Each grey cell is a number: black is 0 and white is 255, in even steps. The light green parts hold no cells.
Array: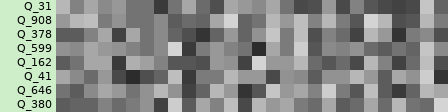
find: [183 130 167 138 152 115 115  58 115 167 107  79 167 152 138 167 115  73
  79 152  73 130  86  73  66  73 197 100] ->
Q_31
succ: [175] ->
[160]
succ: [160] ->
[130]

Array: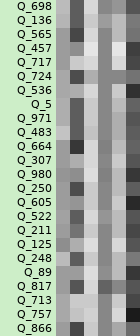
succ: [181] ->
[93]
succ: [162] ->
[93]
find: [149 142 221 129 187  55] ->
Q_980
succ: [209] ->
[135]
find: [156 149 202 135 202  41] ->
Q_605

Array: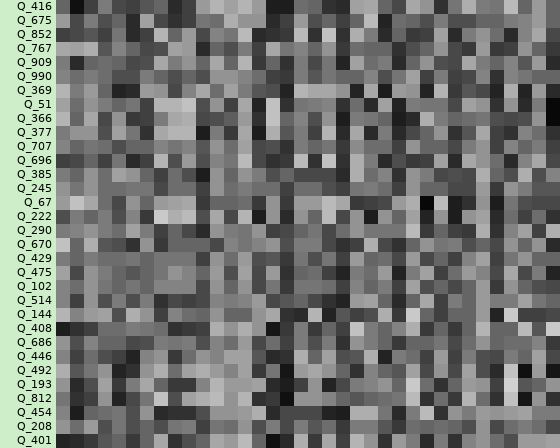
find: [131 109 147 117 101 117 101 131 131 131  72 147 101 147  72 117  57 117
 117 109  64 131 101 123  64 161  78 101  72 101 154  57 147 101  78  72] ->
Q_102
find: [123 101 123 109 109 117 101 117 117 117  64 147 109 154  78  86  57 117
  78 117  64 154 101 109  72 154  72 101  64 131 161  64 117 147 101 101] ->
Q_429
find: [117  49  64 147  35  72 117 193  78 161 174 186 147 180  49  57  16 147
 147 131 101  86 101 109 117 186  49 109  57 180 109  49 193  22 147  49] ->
Q_812
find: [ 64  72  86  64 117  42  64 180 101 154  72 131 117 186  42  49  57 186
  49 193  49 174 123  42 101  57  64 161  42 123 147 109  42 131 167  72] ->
Q_852
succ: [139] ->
[109]
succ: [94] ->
[154]

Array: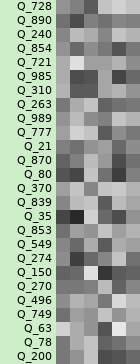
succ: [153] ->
[77]
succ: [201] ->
[179]
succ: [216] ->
[187]

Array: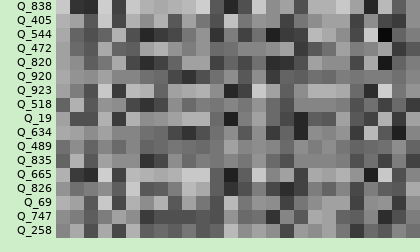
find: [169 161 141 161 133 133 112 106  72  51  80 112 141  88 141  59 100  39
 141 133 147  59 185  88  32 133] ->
Q_634
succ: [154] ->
[141]
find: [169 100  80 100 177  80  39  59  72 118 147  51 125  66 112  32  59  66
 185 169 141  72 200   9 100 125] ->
Q_544
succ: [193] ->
[118]

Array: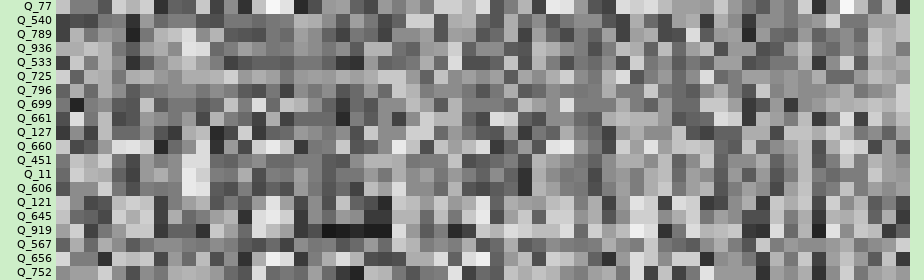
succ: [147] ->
[173]
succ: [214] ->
[125]
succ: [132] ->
[153]
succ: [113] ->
[98]
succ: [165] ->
[140]

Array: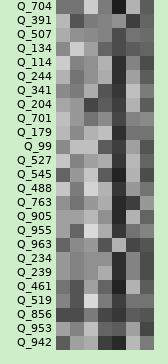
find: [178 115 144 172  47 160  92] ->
Q_244
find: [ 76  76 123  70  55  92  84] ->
Q_856
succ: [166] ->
[152]

